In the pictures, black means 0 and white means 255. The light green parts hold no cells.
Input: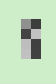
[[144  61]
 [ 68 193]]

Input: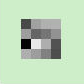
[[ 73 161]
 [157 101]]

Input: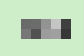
[[106 108]
 [119  81]]

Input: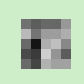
[[113  93]
 [185 116]]

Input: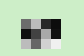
[[108 188]
 [ 15  66]]

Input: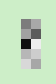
[[124 168]
 [161  91]]

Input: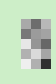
[[169 109]
 [120 155]]

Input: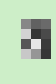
[[135  97]
 [211  52]]

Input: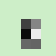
[[ 64 133]
 [ 12 236]]
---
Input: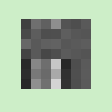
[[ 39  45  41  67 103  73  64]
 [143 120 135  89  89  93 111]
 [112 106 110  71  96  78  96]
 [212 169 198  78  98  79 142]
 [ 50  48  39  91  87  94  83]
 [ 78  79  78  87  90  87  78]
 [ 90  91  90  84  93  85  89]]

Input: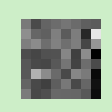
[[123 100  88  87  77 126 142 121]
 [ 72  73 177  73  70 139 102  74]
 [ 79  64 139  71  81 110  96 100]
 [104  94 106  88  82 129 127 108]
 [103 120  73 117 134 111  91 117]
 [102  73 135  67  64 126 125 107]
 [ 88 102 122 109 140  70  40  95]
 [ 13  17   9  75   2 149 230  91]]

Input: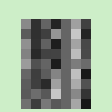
[[112  90  92 102 155 130 144  91 137]
 [ 61 109  63  62  81  41  50  48  48]
 [120  88  42  92 100  66  97  63 100]
 [ 88 198 160 132  28  67  29 150  36]
 [101 101 101 101 102 101 101 101 101]
 [166 136 171 191 124 189 163 199 160]
 [ 23  52  81  25 107  74  72  37  65]]

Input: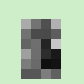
[[ 86 124 159 100 114 170]
 [ 87 106 110 111  75 115]
 [125  15  45  36  74  80]
 [ 96  19  25 199  93 177]]

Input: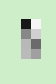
[[186 184 136  24]
 [160 107 208 245]]

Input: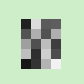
[[ 23 190 159  83  33]
 [ 52  47  80 175 220]
 [179 206 189  82  91]
 [242  77  62 175  94]]

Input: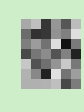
[[176 178 199  73 126 108 168]
 [176 136  82 119 156  50 191]
 [178  33 112 140 114  55  54]
 [191 224 148  84 222 146 150]
 [ 72 116 201 130  18 128  86]
 [124 158 120  33 122 223 188]]

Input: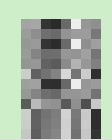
[[198 204 206  91 152 159 205 149 155 151 156 164]
 [ 94  98  96 186 132 161  97 151 132 154 142 167]
 [123 119 115 149 110  47 115  98 109  52 111  52]
 [134 128 125 145 104  46 131  91 110  44 106  42]
 [209 207 210  89 149 104 216 139 151 106 148 105]
 [113 118 121 144 149 237 116 179 148 238 156 238]
 [198 203 201  79 155 150 204 151 161 143 156 150]
 [ 52  45  46 200 115 155  47 128 117 160 120 143]]
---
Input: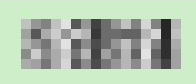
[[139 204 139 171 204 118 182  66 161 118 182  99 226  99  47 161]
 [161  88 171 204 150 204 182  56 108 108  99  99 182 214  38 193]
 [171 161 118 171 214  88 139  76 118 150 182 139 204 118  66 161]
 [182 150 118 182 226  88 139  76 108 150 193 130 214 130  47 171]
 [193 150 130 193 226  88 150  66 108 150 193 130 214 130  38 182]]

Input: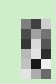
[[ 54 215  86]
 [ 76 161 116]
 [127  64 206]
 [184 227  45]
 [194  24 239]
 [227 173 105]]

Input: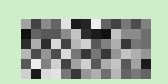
[[ 17 100  88  88 139 195  45  27  17 195 139 139 110]
 [ 45 174  45 217  66 183 207  88 129 174  56 119 110]
 [ 88 237 129 207  66 162 207  88 174 195  88 162  27]
 [162  66 139 100 226  27  36 237 100  66 119  76 129]
 [183  76 150  76 217 119  56 119  56 150 195 174 150]
 [207  27 217 226 119  56 150 174 110 183 100 119 100]]

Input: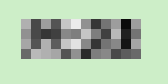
[[105 185 176 166  84 145  42 126 136  73  93 105]
 [145  73  54  64 136 126 197 126  64 185  32 116]
 [166  84 176  93 197 226 136  54 116 136  20 166]
 [176  73 157  84 197 235 145  54 116 157  11 157]]

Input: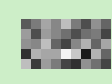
[[ 48 178 166 166 244 199  26 178 101]
 [ 90 123 166 135 190 123  78 145 101]
 [145 135 190 101  68 135 178 101 166]
 [156  78 156 135 112  78 112 123  68]
 [190  58 156 123  68  48 145 112  68]]

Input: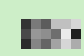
[[ 42 133 101 163 214 172]
 [ 52 122  92 192 192 214]
 [ 73 151 142 110 235  31]]

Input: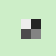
[[ 76 131]
 [237  37]]

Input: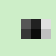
[[ 54  11 191]
 [ 86  33 223]]
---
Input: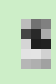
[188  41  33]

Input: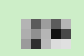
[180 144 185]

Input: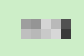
[158 184]

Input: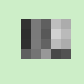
[ 50 122  99  72]

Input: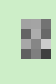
[162 173 204]

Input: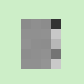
[139 144 141 116]

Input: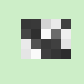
[55 47 57 53]

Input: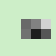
[105  29]
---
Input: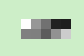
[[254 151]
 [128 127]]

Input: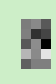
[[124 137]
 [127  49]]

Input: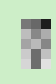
[[120 104]
 [189 136]]

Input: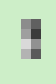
[[140  96]
 [159  59]]

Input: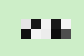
[[229  23]
 [ 16 244]]

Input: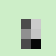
[[ 76 203]
 [144 196]]

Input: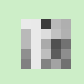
[[234 233]
 [185 233]]
